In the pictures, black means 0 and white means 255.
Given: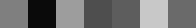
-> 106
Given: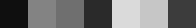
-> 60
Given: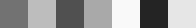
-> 230
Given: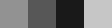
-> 198
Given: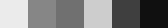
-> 16
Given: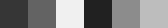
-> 189
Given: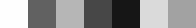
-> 162
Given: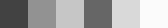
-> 251
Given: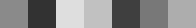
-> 173
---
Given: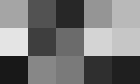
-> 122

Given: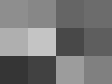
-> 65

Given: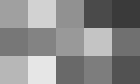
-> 105

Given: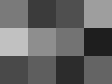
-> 94

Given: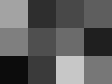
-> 58

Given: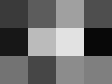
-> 70

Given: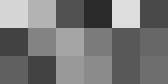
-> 139

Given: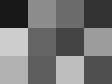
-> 94
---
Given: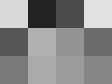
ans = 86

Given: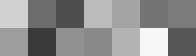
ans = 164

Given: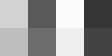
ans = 189

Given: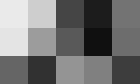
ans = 115

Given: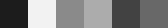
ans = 66

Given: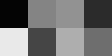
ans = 233

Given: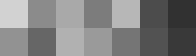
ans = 183

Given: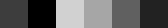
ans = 96

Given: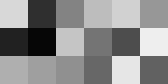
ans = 209
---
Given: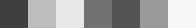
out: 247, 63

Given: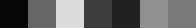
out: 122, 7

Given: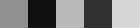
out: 214, 144

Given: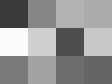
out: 171, 121

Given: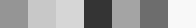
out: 248, 149

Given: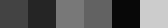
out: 204, 67

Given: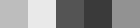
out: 146, 189

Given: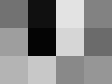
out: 130, 180

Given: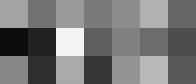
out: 101, 135

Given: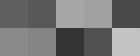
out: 73, 138
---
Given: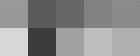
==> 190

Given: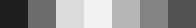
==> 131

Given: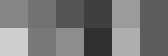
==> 174

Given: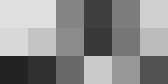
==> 152

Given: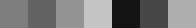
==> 71

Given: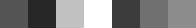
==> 112

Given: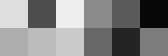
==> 36

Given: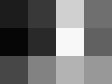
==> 179

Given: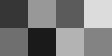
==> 179

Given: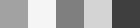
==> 212
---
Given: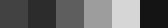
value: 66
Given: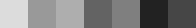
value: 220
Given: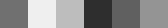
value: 112
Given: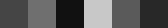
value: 69
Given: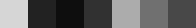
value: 214
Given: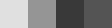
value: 224
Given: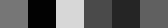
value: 118
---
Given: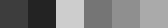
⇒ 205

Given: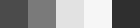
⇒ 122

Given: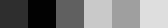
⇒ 96

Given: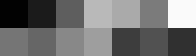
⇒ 158

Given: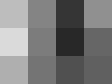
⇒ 175

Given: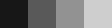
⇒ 23

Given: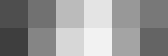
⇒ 215

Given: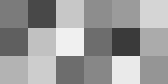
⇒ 109

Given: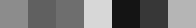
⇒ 215

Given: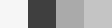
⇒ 246
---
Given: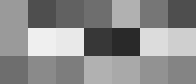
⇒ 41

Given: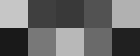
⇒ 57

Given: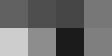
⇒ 78

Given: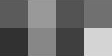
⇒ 153

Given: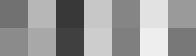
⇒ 133

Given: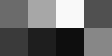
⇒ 167

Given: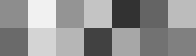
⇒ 50

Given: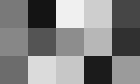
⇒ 141
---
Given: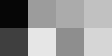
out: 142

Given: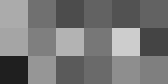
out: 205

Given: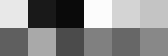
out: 103

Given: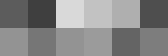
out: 100

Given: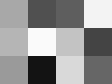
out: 195

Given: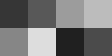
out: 32

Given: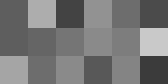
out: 125

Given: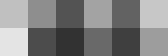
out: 63

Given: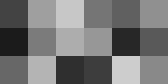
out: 39
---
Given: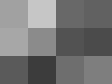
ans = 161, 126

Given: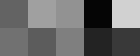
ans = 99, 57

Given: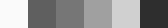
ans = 250, 46

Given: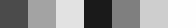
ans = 75, 254

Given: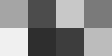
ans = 165, 188

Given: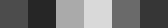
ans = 76, 54

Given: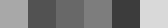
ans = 168, 217

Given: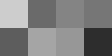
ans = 205, 45
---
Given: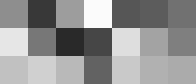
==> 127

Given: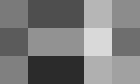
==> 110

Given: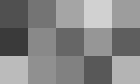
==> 94

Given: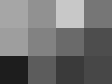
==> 77

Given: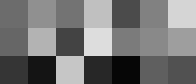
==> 158

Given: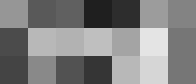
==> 118

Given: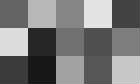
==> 126
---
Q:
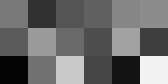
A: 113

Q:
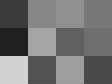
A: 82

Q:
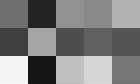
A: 21

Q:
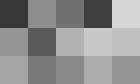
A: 121

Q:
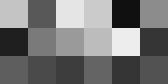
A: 74

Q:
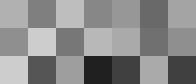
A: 85

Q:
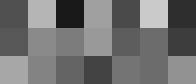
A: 131
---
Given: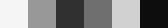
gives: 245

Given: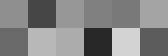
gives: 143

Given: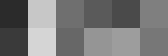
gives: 43

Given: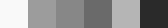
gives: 249

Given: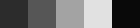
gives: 44

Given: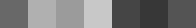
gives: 104

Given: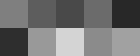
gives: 127

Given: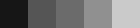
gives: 22

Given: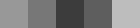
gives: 152
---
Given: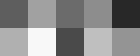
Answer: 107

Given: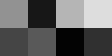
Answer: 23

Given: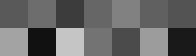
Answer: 129

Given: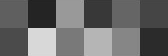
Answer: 56

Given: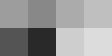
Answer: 136

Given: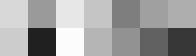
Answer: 126

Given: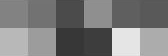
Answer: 143
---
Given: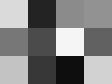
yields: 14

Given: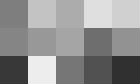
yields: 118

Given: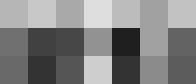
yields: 85

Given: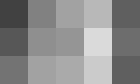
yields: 170

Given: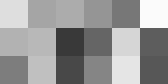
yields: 72

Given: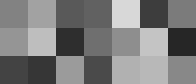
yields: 155

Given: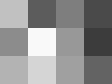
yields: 160

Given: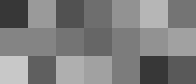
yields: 175
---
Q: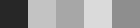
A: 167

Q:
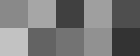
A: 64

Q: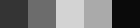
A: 211

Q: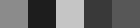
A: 197

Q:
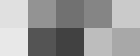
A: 113

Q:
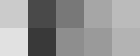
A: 120
